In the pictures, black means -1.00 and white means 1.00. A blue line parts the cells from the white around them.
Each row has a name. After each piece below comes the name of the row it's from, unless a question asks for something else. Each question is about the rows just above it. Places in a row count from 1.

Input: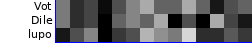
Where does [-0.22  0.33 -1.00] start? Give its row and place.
Dile, 7
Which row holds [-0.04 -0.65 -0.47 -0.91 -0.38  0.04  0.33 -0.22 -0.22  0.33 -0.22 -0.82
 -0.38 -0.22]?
Vot
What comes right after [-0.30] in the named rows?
[-0.56]
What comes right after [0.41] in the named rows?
[0.13]
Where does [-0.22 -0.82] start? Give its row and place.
Vot, 11
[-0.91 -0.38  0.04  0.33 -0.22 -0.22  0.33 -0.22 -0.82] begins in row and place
Vot, 4
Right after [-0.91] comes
[-0.38]

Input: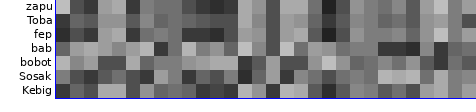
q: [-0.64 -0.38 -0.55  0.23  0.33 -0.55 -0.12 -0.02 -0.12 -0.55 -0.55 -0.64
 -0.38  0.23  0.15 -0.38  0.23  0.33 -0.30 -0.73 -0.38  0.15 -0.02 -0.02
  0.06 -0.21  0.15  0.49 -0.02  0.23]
fep
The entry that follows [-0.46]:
[-0.55]
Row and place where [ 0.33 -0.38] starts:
Kebig, 5
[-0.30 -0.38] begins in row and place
Toba, 11
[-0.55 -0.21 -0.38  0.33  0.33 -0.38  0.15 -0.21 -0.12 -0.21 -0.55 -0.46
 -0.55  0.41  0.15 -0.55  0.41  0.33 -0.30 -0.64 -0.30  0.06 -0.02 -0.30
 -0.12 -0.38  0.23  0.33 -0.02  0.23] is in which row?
Kebig
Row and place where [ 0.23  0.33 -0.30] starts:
fep, 17

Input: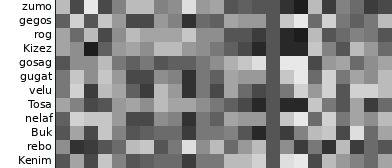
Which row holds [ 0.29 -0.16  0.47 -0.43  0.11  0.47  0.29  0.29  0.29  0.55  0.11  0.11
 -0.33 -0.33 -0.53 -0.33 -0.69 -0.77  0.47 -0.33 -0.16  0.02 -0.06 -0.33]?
rog
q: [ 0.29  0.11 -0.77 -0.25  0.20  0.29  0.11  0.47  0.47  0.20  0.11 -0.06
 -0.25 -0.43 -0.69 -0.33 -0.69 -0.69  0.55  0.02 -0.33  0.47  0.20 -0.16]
Kizez
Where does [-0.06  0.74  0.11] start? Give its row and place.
rebo, 9
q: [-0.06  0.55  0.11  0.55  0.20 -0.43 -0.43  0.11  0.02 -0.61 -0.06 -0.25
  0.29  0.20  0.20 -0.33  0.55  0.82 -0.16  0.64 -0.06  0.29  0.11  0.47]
gugat
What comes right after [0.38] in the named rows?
[0.55]
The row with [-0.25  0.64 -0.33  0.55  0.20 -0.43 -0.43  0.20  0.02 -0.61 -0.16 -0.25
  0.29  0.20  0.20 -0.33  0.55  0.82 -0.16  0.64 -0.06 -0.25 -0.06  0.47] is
gegos

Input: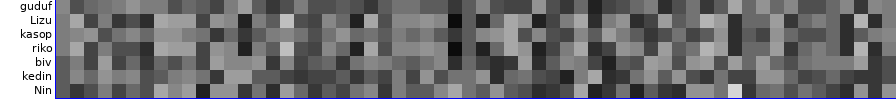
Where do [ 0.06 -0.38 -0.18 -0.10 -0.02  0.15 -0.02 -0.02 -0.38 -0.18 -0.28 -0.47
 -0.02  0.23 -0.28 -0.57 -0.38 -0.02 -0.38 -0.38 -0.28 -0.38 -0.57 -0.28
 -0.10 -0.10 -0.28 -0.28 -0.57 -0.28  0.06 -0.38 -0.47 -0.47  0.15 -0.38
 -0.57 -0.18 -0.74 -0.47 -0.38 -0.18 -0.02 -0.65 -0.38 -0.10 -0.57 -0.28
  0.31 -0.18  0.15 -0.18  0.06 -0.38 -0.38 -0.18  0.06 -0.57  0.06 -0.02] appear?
guduf
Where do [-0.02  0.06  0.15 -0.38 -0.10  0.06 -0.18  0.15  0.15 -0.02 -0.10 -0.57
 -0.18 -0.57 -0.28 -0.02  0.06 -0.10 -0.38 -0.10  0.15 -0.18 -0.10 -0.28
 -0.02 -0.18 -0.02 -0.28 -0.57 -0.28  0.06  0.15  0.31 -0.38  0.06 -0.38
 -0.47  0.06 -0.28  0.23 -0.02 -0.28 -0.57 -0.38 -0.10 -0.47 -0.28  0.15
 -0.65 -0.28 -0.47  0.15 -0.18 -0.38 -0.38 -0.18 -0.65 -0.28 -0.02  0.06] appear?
kasop

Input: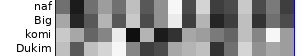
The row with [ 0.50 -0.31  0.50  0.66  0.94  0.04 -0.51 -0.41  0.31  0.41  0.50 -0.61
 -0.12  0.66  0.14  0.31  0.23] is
Dukim
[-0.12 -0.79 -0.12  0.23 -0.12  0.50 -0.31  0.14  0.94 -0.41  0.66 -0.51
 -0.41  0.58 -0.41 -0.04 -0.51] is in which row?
naf

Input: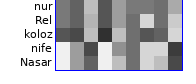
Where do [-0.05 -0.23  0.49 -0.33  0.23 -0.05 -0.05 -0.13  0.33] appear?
nur
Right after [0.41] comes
[-0.33]
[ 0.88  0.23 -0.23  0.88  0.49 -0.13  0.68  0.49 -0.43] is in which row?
Nasar

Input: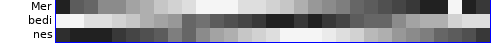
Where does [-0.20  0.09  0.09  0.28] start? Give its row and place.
Mer, 3
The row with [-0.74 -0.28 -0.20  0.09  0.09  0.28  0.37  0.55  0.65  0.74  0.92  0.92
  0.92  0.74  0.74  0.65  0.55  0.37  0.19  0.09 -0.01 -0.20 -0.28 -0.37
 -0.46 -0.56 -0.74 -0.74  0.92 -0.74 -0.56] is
Mer
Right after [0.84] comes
[0.74]
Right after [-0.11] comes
[-0.28]
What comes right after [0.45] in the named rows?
[0.37]
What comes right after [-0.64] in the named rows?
[-0.74]

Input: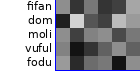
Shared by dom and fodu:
[0.21]
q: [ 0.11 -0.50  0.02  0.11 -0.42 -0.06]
moli
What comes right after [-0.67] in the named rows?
[-0.15]
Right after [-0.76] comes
[0.64]
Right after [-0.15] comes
[-0.06]
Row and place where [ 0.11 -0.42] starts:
moli, 4

